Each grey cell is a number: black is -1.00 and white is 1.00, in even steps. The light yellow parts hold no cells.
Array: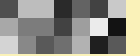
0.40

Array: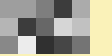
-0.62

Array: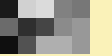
0.37

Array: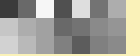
-0.28

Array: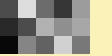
-0.23

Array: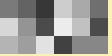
-0.49

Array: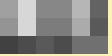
-0.40

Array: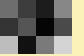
-0.87

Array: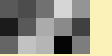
0.42
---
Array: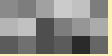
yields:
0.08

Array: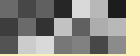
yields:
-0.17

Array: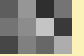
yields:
-0.27

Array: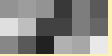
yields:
0.15

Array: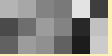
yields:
0.41

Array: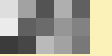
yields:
0.74

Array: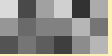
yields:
0.71

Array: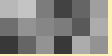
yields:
0.44
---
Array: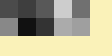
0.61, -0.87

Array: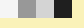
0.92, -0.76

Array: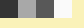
0.96, -0.59

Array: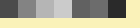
0.59, -0.67

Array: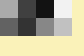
0.90, -0.86

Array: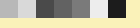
0.86, -0.78

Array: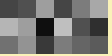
0.50, -0.88

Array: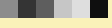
0.74, -0.88
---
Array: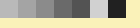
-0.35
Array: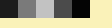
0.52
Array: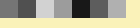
-0.81
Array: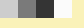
-0.04
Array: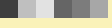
-0.21
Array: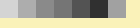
-0.35
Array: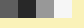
-0.69
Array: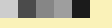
0.05
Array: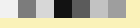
-0.29
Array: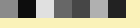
-0.45
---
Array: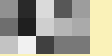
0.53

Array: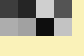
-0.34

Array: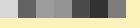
0.23

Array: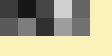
-0.30

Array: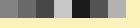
-0.44

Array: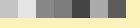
0.06

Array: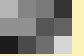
-0.23

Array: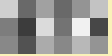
-0.36

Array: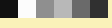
0.98

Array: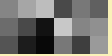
-0.78
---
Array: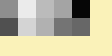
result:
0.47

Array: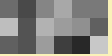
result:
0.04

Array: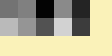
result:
-0.98

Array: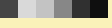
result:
0.53

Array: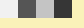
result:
0.54

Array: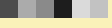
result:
0.08

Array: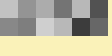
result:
0.35

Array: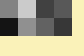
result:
-0.49

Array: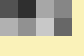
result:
0.31
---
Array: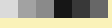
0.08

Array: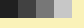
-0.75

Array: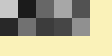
-0.11

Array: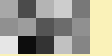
-0.90

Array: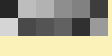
-0.34

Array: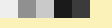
0.13

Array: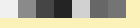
-0.72
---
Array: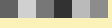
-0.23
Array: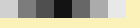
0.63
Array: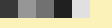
-0.56
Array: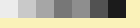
0.85
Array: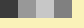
-0.54
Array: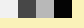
0.89
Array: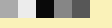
0.33
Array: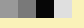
0.20
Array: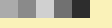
0.34
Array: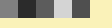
0.00
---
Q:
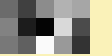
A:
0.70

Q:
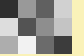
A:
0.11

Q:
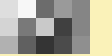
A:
-0.50

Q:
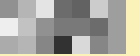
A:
-0.15

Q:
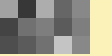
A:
-0.29

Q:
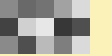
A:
-0.57

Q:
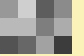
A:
-0.01

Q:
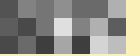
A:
0.38
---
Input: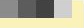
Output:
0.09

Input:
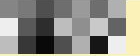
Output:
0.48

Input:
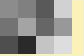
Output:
-0.39

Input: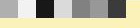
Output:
0.37

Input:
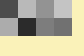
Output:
0.35

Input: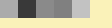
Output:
0.34

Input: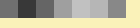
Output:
-0.12
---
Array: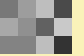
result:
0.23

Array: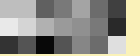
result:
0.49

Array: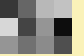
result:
-0.20

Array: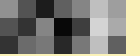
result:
-0.35

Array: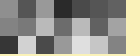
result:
-0.33

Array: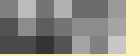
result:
0.47
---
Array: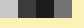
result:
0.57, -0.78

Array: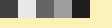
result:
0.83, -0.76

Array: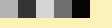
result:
0.67, -0.97

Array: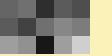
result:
0.62, -0.82

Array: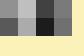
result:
0.50, -0.78

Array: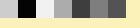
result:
0.89, -0.97

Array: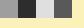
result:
0.75, -0.65
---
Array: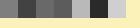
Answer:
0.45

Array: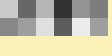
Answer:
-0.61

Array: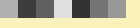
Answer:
-0.60

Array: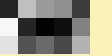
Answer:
0.21

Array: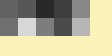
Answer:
-0.69

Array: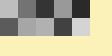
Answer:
-0.59

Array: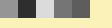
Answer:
0.72

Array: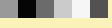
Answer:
0.59

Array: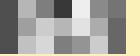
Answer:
0.87

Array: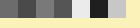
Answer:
0.84
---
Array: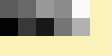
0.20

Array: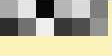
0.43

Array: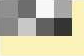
-0.15

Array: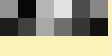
0.77

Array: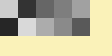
-0.20

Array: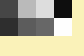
0.46

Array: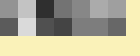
0.06

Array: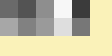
0.11

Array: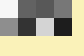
-0.23
